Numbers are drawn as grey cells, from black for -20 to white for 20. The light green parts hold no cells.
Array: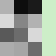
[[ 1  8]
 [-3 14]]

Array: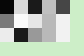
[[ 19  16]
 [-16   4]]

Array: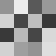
[[-9 10]
 [ 9 -9]]

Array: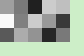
[[ 0 12]
 [ 7  3]]

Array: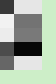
[[-2 -2]
 [-1 -1]]

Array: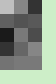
[[-7 -6]
 [-1 -8]]

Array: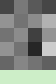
[[ -2   2]
 [  2 -10]]
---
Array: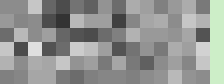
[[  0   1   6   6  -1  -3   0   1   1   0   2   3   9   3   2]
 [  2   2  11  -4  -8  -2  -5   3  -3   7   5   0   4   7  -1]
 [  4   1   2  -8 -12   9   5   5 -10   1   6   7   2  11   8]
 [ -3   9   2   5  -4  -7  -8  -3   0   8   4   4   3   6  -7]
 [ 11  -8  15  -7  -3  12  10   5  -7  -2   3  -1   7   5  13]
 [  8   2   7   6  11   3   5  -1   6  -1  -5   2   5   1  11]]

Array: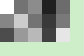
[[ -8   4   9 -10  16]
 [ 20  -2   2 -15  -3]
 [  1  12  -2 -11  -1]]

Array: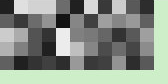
[[ -5 -15 -12 -10 -13   4 -11 -10   3 -13  -6]
 [-15  15  13  13  -3 -15  14 -11  12  -6 -13]
 [ -5 -11  -3   3 -17   1 -10   5   1   4  -5]
 [ 12   7  -7 -12  17   0  -1  -4 -12  -6   5]
 [  8   0  -7 -15  17  10   1  -8  -3  -9   2]]

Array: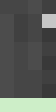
[[ -8  -9  -9 -11]
 [ -9  -9  -8 -10]
 [ -8 -10  -9  11]
 [ -8 -10  -9 -11]
 [ -8  -9  -8 -10]
 [ -8  -9  -8 -11]
 [ -8  -9  -9 -10]]

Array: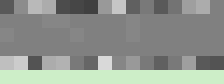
[[ 10  12  -7   7   8  -1  -4  14   1   4  -1  -5  -1   5  -6  -7]
 [ -6   2   9   7  -8  -9 -10   4  11  -5  -1  -6  -2   5   7   0]
 [  0   0   0   1   1   0   0   0   0   1   0   0   0   0   0   0]
 [  1   0   0   0   0   1   0   0   0   1   0   0   0   0   0   0]
 [  0   0   0   0   0   0   0   0   0   0   0   0   0   0   0   0]]

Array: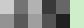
[[  3  -6   5  -7 -15]
 [ 12  -2   8 -11  -4]]
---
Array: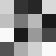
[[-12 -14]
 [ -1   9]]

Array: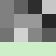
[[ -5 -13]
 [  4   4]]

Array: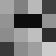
[[  0   9]
 [-18 -18]]

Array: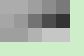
[[ 7  5]
 [ 4 -2]]

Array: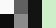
[[ -5 -17]
 [  2 -17]]

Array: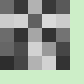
[[-11   8]
 [ 13  -5]]

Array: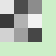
[[-8  2]
 [ 8 18]]
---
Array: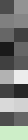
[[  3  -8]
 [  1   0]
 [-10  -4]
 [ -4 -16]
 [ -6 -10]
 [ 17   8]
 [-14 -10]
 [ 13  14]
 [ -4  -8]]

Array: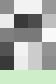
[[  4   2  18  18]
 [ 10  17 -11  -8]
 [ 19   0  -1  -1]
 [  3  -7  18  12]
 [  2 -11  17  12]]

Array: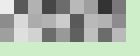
[[ -1  17  -6   8  -9  -3   9   5 -12]
 [  2   2  14   7   8  12  -6   9   8]
 [  9   5  15  13  -3   4  -5  10  -3]]

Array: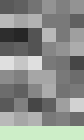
[[  3  -6  -5  -2   3   0]
 [ -5   9   6   8  -1  -1]
 [  5 -13 -14  -7   9  -1]
 [  7  -6  -5  -7   1   3]
 [ -9  15  11  15  -1  -2]
 [ -3   2   0   6   6  -1]
 [ -1  -3  -5   1   7  -2]
 [ 13  -6   0  -9  -5   5]
 [ -3   9   6   8  -1   0]]

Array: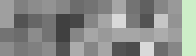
[[  4   5   0   2   3   1  -3  -2   0   6  -2  -5   1]
 [  3   5  -7  -4  -2 -10  -9   1   6  14  -1  -7  11]
 [  5  -2  -3   2  -2 -10   1   6   4   6   6   5   7]
 [  1   2  -1   0   2  -7   7   1   6  -7  -8  14  -3]]

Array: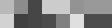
[[  4   9   2  -9  12  12   3   4]
 [ -8  13 -10  -9  -8   0  15  -8]]

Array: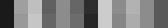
[[ -6 -16   5  10  -5   2  -4 -13  12   2   8   2]
 [ -6 -16   4  11  -4   2  -3 -14  12   1   7   2]]

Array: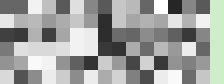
[[ -6  -4  -4  18  10  -6  15   1  -6  11   9  -4  20 -14   1]
 [ 18  16   8   9   4   7  11   4 -13  11   6   8   6  16   8]
 [  1 -10 -11   8 -10   6  18  17 -13  -3  -4   2  -1  -5 -11]
 [ -4  -1  15  14  14  15  18  17 -11 -12   7  -3   9   4  17]
 [  4   3   6  19  18   3  -5 -12  12   4  -9  13 -11   3   0]
 [ 11  14  -7   2  17  12   2  17   7  13   0  -8  17  19  -3]]
